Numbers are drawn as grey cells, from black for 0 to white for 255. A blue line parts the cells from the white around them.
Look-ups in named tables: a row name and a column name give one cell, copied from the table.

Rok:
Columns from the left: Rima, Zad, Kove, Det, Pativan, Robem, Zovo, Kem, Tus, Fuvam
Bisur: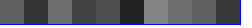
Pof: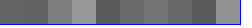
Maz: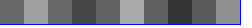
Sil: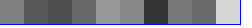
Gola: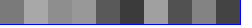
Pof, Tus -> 90
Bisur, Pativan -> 78
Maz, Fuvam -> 143
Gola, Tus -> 131
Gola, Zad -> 168
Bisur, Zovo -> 132
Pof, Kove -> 126
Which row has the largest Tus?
Gola

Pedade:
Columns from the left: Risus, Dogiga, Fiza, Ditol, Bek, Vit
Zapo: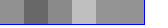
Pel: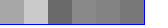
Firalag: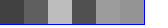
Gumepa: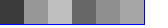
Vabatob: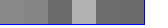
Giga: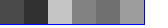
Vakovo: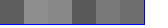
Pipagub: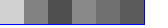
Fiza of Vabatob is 107
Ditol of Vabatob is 177
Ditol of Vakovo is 89
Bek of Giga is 112
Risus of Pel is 167
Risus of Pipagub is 209
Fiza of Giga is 197
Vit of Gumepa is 165
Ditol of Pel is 137
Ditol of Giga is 129
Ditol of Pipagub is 137
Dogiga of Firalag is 95
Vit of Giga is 157
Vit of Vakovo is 110

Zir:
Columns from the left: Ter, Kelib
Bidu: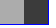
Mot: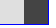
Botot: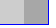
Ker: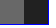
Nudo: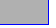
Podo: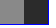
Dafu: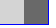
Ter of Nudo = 176
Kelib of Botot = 167
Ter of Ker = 104
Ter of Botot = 205
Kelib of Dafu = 105
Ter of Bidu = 172
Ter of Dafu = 212
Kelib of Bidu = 59
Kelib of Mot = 68
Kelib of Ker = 33
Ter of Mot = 223
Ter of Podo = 137
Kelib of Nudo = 176
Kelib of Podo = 43
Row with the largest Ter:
Mot

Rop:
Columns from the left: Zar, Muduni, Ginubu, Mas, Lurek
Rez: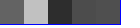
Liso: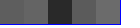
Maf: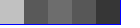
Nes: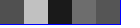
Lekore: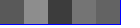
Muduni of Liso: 100
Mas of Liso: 91
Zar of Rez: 99
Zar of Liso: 94
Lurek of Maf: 54
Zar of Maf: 193
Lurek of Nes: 85
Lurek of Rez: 79
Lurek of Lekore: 99
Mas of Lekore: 116
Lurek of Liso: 107
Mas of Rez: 76
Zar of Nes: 80
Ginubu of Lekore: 60
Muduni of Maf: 89
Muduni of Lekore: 141
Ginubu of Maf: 109
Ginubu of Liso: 41
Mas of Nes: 109
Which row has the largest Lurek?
Liso

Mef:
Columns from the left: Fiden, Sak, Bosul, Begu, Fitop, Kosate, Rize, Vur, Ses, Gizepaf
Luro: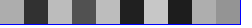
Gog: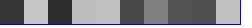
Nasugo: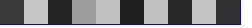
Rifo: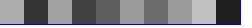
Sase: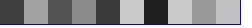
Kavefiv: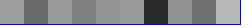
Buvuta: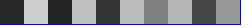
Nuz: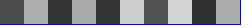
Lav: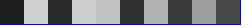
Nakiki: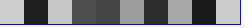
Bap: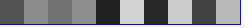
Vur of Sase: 201
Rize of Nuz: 81
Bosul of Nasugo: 36
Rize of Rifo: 108
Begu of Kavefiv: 129
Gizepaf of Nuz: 170
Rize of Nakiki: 44
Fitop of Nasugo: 193
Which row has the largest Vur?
Nuz

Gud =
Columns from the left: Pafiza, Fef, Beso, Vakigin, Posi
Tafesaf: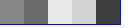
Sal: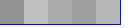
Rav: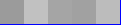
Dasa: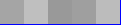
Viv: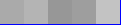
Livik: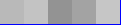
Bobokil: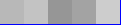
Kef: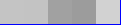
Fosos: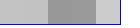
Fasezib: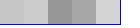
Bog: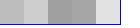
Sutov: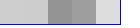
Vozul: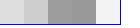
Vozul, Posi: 243
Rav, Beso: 165
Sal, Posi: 182
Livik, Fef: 195
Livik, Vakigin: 163
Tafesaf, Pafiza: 135
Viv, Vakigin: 158
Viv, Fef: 180
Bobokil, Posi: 205
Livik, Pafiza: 185
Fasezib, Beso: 151

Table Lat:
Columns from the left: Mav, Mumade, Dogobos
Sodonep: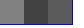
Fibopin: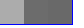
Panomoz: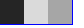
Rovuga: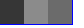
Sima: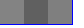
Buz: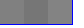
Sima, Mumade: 96
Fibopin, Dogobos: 105
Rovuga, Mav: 54
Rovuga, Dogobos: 107
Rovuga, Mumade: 139
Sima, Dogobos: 127
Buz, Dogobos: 131
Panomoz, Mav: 37
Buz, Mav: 128

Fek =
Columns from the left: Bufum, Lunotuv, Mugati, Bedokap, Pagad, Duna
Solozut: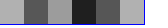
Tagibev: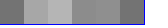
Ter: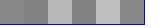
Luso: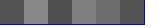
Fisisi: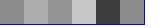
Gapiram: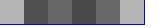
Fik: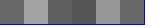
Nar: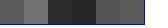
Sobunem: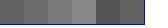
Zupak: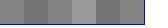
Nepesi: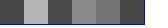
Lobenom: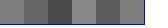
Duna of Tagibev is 115
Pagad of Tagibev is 143
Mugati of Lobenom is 75
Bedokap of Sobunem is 135
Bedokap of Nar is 39
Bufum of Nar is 90
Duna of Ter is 135
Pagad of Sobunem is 84
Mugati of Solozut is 156
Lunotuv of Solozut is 87
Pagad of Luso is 108
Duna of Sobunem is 98
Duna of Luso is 83
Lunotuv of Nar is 115
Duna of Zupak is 131
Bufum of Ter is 135

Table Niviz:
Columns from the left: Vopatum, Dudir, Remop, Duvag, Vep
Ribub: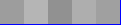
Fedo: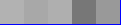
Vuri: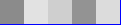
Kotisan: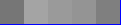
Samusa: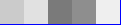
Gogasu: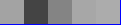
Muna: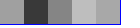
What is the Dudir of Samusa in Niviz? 225
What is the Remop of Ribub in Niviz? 145
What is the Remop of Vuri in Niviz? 207
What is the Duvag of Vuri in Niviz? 147
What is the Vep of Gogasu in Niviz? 172
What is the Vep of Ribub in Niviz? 160
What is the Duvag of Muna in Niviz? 190
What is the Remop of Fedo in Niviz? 175
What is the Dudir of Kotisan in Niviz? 164
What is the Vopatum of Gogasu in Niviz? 163
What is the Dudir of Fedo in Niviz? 168
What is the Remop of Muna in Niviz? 133
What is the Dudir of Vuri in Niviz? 226
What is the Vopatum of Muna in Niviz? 160
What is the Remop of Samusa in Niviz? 122
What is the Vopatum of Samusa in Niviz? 203
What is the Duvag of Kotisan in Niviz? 148
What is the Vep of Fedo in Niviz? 153
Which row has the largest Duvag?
Muna

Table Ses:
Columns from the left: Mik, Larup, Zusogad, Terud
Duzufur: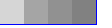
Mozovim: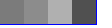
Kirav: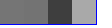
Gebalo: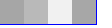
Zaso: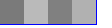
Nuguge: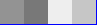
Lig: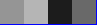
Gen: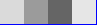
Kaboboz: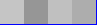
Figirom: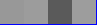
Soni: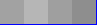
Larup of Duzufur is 165
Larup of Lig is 181
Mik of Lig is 149
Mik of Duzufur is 214
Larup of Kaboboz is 150
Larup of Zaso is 186
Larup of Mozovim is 140
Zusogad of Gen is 101
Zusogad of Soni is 159

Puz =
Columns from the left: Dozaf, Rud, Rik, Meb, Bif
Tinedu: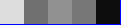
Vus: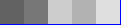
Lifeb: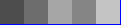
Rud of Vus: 119
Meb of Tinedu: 119
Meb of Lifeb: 133
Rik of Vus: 205
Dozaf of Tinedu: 221
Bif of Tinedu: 13
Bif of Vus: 222
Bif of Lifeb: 196
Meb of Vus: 177

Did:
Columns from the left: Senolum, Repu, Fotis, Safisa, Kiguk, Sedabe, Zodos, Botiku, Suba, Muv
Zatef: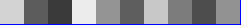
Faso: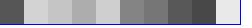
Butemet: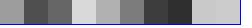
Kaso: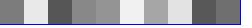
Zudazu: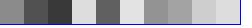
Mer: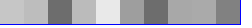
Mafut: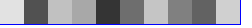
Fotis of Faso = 197
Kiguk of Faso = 207
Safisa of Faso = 173
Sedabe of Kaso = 240
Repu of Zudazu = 81
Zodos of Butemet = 60
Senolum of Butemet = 157
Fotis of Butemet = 102
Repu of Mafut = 81
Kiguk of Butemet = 177
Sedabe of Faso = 132
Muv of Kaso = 110

